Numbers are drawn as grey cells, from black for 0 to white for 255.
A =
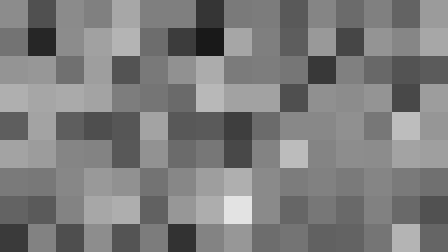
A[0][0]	140
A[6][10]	124
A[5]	[163, 156, 133, 131, 88, 146, 107, 119, 72, 131, 188, 132, 141, 140, 163, 159]
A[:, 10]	[89, 93, 118, 79, 136, 188, 124, 102, 116]
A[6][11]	129
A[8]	[58, 130, 78, 141, 84, 124, 50, 131, 151, 109, 116, 97, 99, 117, 180, 101]
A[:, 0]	[140, 115, 148, 175, 94, 163, 122, 99, 58]
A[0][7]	53
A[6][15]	112
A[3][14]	72
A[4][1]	163
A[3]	[175, 166, 170, 163, 125, 117, 106, 184, 162, 162, 79, 144, 140, 148, 72, 157]
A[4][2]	94
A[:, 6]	[127, 60, 145, 106, 88, 107, 135, 151, 50]
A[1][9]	127
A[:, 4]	[167, 180, 83, 125, 86, 88, 145, 174, 84]
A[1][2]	140
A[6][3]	153
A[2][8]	123
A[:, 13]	[128, 148, 104, 148, 119, 140, 133, 129, 117]
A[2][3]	158
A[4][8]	62
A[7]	[99, 90, 131, 167, 174, 97, 151, 173, 227, 138, 102, 119, 105, 129, 105, 81]

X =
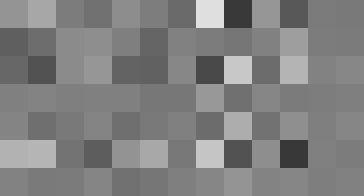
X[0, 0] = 148
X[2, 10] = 180
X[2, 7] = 73
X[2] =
[103, 82, 139, 150, 99, 97, 135, 73, 200, 108, 180, 130, 135]
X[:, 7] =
[223, 124, 73, 152, 108, 197, 134]
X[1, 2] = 139
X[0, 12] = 121
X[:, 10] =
[88, 158, 180, 123, 143, 56, 134]
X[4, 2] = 121
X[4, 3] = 132
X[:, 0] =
[148, 95, 103, 128, 132, 178, 130]
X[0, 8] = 57
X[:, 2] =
[124, 139, 139, 127, 121, 115, 123]
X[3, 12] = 127
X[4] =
[132, 111, 121, 132, 111, 121, 128, 108, 173, 114, 143, 127, 134]
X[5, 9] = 142
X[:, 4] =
[141, 127, 99, 128, 111, 147, 113]
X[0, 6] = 106
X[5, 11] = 128
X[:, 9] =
[150, 129, 108, 134, 114, 142, 131]
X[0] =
[148, 167, 124, 113, 141, 125, 106, 223, 57, 150, 88, 123, 121]

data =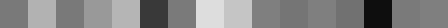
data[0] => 121
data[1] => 178
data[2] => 121
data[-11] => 57
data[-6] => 117
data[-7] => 127

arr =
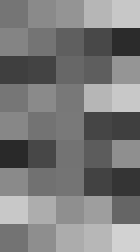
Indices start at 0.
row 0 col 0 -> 117
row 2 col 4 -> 149
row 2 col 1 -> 67
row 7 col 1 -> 173
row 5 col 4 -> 143
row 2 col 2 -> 103
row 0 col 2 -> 148
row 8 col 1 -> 142
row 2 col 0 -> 63
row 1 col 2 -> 95
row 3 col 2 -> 120
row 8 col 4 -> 210
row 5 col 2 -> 115

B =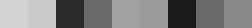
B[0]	210
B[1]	202
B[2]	42

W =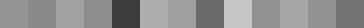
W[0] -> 148
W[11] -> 146
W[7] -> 106
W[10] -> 167

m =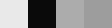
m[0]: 233
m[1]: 10

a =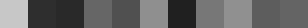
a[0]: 199
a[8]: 144
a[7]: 119

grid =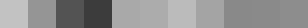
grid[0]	194
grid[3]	60
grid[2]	83
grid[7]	164

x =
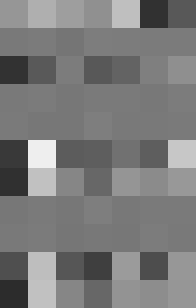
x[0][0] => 150
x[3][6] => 124
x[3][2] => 119
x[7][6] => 122
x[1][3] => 125
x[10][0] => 44
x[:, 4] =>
[191, 124, 99, 122, 121, 113, 149, 120, 119, 155, 147]
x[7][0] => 119
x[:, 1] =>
[175, 123, 89, 123, 119, 238, 193, 122, 123, 190, 193]
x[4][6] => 122
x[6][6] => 152
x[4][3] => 126
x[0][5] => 49
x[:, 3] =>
[144, 125, 88, 122, 126, 94, 103, 126, 120, 63, 103]
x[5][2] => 92
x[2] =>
[50, 89, 124, 88, 99, 127, 143]
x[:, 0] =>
[150, 121, 50, 121, 122, 57, 48, 119, 121, 79, 44]
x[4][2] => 119

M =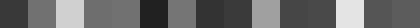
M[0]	57
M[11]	73
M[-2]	85
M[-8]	51
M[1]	113
